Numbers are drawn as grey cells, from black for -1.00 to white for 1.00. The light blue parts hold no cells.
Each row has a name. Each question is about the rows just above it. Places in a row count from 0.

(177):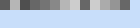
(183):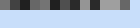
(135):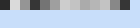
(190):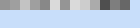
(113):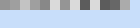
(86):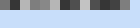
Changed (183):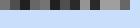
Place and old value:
1, | -0.48 |
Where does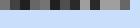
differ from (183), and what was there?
8, | 0.17 |
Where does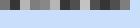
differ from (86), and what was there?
11, | -0.48 |
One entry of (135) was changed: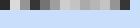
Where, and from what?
11, | 0.07 |
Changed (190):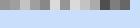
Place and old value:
8, | 0.61 |

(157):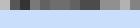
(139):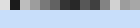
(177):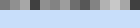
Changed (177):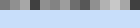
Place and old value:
9, | 0.03 |
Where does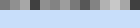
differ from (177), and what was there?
7, | -0.14 |
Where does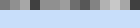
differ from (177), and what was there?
5, | 0.03 |
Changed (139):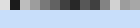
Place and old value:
6, | -0.59 |
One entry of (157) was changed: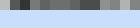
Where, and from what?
11, | 0.13 |

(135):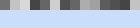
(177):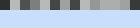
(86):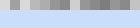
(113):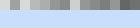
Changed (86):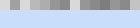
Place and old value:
7, | 0.62 |
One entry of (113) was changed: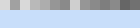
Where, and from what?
11, | 0.18 |
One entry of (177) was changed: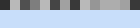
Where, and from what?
7, | -0.46 |
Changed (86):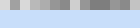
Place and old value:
9, | 0.08 |
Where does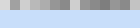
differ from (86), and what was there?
2, | 0.70 |

